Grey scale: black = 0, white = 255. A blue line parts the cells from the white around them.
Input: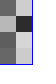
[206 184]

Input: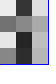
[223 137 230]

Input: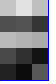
[191  83 186]

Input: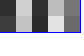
[118 227]

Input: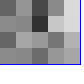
[218 199 153 136]

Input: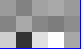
[154 125 224]
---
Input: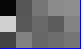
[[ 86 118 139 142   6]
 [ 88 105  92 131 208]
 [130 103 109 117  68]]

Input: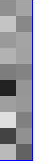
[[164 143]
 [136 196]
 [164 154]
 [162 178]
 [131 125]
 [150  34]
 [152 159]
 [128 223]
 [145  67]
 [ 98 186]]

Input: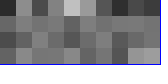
[[141  75 130 192 154  85  47  73  60  43]
 [126 115 121  98 126 113 120 121 115 103]
 [ 98 128 107  86 108 126  89 105 116  76]
 [137 118 119 136 100 117  84 149 157  99]]

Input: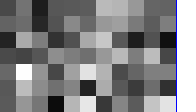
[[115  29  87  89  92 186 181 152 101  99  73]
 [108  39  83 137 104 152 159 122  92 126  99]
 [170 125  50  81 169 199  88  29  82  16  35]
 [ 68  86 142 125 111 152 185 125 188  71  74]
 [254 148  71 161 226 179  75 101 127 128 104]
 [188 140 112 132  34 172  88  59 109  48  88]
 [150 118  12 182 231  56 133  91 196 227  90]]

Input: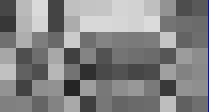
[[186 218  68 192 196 197 212 210 191 147  77  89  71]
 [181 212  68 172 216 216 214 210 219 116 110 107  55]
 [174 126 105 203 111 132 124 122 125 197  99 110 112]
 [ 78 110 168  64 132  82 116 111 107  86 156 141 167]
 [ 97  79 183 115  47  73  82  70  75 160 130 138 193]
 [ 66 143 146  37 158 120 142 152 122  57 147 143 147]
 [130 101 131 169  63 119 101 106 108 190  96 111 128]]

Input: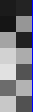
[[ 35  27]
 [150  21]
 [ 33 164]
 [172 210]
 [ 83 225]
 [179 108]
 [ 81 200]]

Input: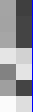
[[ 63 164]
 [ 68 163]
 [ 68 166]
 [210 229]
 [228 130]
 [ 68 159]
 [222 251]]

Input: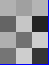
[[160 180 177]
 [198  35 100]
 [113 205 175]
 [206  53 117]]

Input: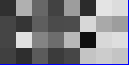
[[176 103  66 157  43 228 220  48]
 [ 53  94  75  76 215 169 157  69]
 [225 132 109 184  14 216 222  69]
 [ 46  91  59  70 196 204 196  64]]
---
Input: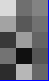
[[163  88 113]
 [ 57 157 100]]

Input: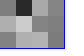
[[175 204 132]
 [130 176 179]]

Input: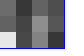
[[ 98  68 142]
 [231  72 131]]

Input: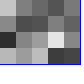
[[137  77  82]
 [ 46 133 157]]

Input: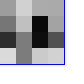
[[118 192   9]
 [ 45 124  14]]

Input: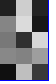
[[133 219  23]
 [120  48 215]]

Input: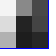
[[220  35  68]
 [177  29  39]]

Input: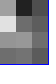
[[225 109  93]
 [149 152 110]]
